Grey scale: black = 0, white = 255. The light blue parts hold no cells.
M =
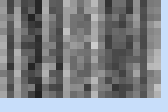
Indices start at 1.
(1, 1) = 145
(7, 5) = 64
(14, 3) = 155
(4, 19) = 101
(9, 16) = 91
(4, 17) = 85
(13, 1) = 149
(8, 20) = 121
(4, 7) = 150
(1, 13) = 145
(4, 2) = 90
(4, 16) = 89
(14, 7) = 125
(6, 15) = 115
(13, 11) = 139
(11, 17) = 95
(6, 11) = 137
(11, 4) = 87
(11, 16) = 111
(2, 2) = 72
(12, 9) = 85
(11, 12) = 99
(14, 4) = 114
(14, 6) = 32
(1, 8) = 94
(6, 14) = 169
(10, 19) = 116
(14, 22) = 143
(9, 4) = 122
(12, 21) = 75
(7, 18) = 92
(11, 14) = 140
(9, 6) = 42
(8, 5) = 97
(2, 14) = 157
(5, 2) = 88
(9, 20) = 96

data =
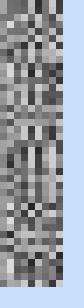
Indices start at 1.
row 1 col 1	165
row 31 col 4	60
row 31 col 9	144
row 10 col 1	167
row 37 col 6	50
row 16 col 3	165
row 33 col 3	110
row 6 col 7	156
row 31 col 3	147
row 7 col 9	65
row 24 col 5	202
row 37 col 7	109
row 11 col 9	108
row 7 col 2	139
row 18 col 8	132
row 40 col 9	78
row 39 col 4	94
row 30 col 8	67
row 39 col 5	71
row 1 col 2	111
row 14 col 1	156
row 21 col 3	106
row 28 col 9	137
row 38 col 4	138
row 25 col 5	154
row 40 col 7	108
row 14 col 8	87
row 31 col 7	177
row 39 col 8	132
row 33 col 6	156
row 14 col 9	90
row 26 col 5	192
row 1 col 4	95
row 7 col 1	166
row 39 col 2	218
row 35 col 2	186

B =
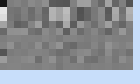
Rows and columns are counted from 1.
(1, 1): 22
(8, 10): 114
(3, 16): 93
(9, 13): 114
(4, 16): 159
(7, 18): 128
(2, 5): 108
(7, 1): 130
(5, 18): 151
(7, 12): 122
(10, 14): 128
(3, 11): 118
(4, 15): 134
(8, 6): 131
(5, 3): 145
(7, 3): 122
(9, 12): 143
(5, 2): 144
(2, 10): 188
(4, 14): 111
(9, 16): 131
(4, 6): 159
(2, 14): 120
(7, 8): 134
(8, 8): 120
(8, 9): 110
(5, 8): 127
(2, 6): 128
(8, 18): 125
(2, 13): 100
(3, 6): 124
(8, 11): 128
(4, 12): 152
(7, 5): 125

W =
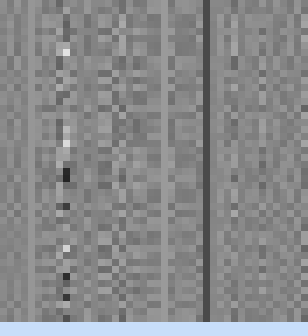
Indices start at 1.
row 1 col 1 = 142
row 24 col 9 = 172
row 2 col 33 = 141
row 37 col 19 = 135
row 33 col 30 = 74
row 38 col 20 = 122
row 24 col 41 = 145
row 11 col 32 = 141
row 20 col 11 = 141
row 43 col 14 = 135
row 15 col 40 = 144
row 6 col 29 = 154
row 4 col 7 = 152
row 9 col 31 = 138
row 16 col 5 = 150
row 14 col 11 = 153
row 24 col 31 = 131
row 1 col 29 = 137
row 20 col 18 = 116
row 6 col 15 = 157
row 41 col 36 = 123
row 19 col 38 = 159
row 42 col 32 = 147
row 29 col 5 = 150
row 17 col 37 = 140
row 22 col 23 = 132
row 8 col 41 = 138
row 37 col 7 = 138
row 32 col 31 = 133
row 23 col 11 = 133
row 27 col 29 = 116
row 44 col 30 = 74
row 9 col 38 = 150
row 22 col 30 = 74
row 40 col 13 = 124
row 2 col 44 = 116
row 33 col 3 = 137
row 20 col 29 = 140

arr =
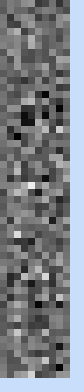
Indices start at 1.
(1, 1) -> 98
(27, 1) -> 129
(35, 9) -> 63
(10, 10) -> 120
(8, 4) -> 85
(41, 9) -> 121
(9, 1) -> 118
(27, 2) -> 128
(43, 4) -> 99
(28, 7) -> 120
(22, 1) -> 103
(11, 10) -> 83
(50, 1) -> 111
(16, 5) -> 55
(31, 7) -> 114
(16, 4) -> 51
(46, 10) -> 112
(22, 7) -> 92
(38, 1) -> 121
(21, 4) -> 69
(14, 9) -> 114
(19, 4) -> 138
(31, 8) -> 102
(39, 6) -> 184
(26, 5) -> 83
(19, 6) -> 140
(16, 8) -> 106
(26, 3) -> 99
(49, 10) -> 134
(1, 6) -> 57
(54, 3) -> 148
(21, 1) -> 113
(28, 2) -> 145
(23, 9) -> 162
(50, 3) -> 132
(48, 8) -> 90
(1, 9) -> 52
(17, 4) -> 12
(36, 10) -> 111

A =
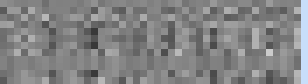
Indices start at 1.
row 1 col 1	142
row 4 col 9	122
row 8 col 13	122
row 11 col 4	151
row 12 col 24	140
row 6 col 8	106
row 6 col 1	109
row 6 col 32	143
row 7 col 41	142
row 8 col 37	116
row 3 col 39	115
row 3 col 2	109
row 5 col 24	142
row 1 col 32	133
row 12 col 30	144
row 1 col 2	137
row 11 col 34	147
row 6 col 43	168
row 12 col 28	130
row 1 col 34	126
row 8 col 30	114
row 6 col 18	104
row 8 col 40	127
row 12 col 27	125
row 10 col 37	121
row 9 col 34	124
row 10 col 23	129
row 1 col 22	128
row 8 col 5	163
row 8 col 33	99
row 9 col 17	145
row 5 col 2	118
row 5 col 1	111
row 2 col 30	164
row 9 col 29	123
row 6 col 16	128
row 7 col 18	122
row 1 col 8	130
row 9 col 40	134
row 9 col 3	131
